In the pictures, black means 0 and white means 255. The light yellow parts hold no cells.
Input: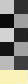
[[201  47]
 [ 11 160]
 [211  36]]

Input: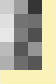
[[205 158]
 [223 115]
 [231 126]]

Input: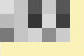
[[221 196]
 [186 196]
 [121 196]]

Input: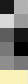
[[ 24 178]
 [216 154]
 [ 93  22]]

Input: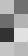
[[193 112]
 [109 179]
 [ 50 225]]

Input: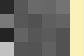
[[ 41  88]
 [121  87]
 [ 35  99]]
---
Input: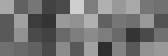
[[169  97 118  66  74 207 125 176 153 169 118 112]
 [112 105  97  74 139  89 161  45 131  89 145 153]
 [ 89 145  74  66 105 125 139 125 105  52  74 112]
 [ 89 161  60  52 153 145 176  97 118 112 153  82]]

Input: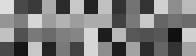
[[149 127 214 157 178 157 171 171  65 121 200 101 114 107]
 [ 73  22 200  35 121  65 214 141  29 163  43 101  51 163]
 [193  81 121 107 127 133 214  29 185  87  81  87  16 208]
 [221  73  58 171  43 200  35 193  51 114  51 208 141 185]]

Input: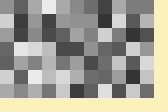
[[208  96 235 189 216 175 109 102 157  52 195]
 [102 228 216 189  74  74 145 102  89 208 151]
 [169 137 175 117 201  60  96 222  81 201 109]
 [145  96 169 235 169 137 109  67 169 124 124]
 [208  60 151  67 151 145 145  52 216  89 181]
 [157  67 137  74  96 163 130 208 124  52  81]
 [ 96 163 130 181 117 157  74 109 195  89 216]]

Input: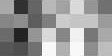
[[107  35 149 217 134 240 119 169]
 [ 86  78 113 248 176 248 141 189]
 [169  49 101 183 162 217 149 113]
 [134 141  93 127 203 197 197 155]]

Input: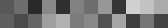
[[ 95  75 101 159 178 123 137  82 165  60 117  67]
 [ 88 109  41 137  47 129 109 151  53 208 194 171]]

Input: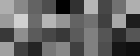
[[155 209 107 182 149  99 113  64 168  29]
 [175 136  99  78   1  49 182  71 113 175]
 [ 56 143  91  71  56  91 128  85  43  85]
 [161  64  36 120 136  64 128  78  21  15]]
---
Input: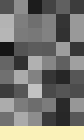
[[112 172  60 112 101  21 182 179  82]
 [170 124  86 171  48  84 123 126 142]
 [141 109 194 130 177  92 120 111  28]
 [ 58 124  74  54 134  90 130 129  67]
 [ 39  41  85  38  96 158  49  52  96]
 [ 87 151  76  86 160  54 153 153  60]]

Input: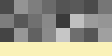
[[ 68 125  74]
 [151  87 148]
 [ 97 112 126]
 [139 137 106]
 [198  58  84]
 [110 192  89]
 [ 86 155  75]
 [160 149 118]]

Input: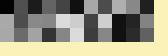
[[168 169   3]
 [107  77  80]
 [163 137  27]
 [ 52 134 100]
 [134 219  68]
 [219 205  16]
 [ 61  67 167]
 [135 207  76]
 [ 17  17 175]
 [ 43  36 136]
 [ 97 131  32]]

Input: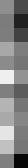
[[127 193 229 169 180 127 239 139 168 125 124 142]
 [  7 118 123 133 117  92 147 117 125  66  33  74]]

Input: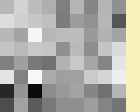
[[ 77  39 227 127 196 184 221 183]
 [162 148 130 159 185 164 208 211]
 [ 91  11 248 121 200 246 199 189]
 [120 140 171 113 197 183 191 175]
 [142 154 159 178 144 188 124 127]
 [143 164 160 201 185 188 156 181]
 [158 134 202 165 141 154 146 133]
 [132 112 213 133 196 178 183 181]
 [116 181 239 228 218 163  85 144]]

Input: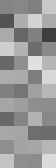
[[196 142 167 104 166 128 173 104 206 170  83 132]
 [142 163 165 132 158 117 171 144 179 102 174 135]
 [140 166 110 178 142 160 126 224 109 129 211 127]
 [219 182 109 136 141 183 215 181 138  62 170 200]]

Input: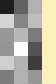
[[125 208 149 151 213  30]
 [177 179 253 185 132  98]
 [150  61  83 123 189 177]]

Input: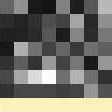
[[ 49  72  49  24  32  44 100]
 [ 71 166  94 175  33  35 145]
 [ 71 218  52 113  42  47  24]
 [ 69 253 154  66  87  78  19]
 [ 63 111  66 101  28  65 129]
 [ 67 177 118  56 133 165  29]
 [149 111  26 111  43  39  87]
 [ 82  49 150  94 119 143 185]]

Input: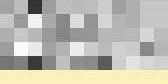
[[117 156 174 198 162]
 [128 251 198 153 188]
 [ 57 233 184 241  51]
 [134 162 154 170 158]
 [191 178 134 135 190]
 [142 236 149 220 187]
 [138 203 149 148 190]
 [ 91 188 184 213 204]
 [206 208 181 180 160]
 [226 203 183 175 175]
 [213 137 213 199 197]
 [207 181 187 199 197]]
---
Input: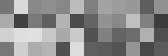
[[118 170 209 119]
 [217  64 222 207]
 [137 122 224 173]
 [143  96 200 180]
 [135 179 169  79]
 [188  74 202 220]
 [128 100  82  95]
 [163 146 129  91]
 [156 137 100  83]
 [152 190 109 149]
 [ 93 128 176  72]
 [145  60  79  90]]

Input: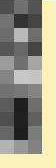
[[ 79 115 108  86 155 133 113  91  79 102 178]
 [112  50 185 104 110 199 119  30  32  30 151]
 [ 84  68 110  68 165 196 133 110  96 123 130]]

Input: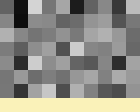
[[ 99 134 177 124 139 118 119]
 [ 16  13 135  94  43 153  52]
 [212 140 116 142 205 109 162]
 [118 137 125 160 141 126 198]
 [166  99 146  81 160 113  78]
 [ 28 108 121 203 100 151 176]
 [ 98 148 165 134  88 166 129]
 [136 157 177 129 134 129  87]
 [ 56  84 152 155  45 171  76]
 [187 120 108 104 163 154 147]]

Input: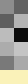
[[141  94 188 172 121]
 [ 98 180  12 196 169]]

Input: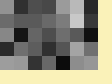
[[146 107 135  42 157]
 [ 48  90  20 111 153]
 [ 78  90 101  93  51]
 [ 72 105  78  48 104]
 [155 124 110  85  12]
 [185 200  89 164 141]
 [ 40  56  16 112 150]]

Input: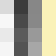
[[218 247 233 245]
 [ 60  74  91  83]
 [135 136 153 167]]
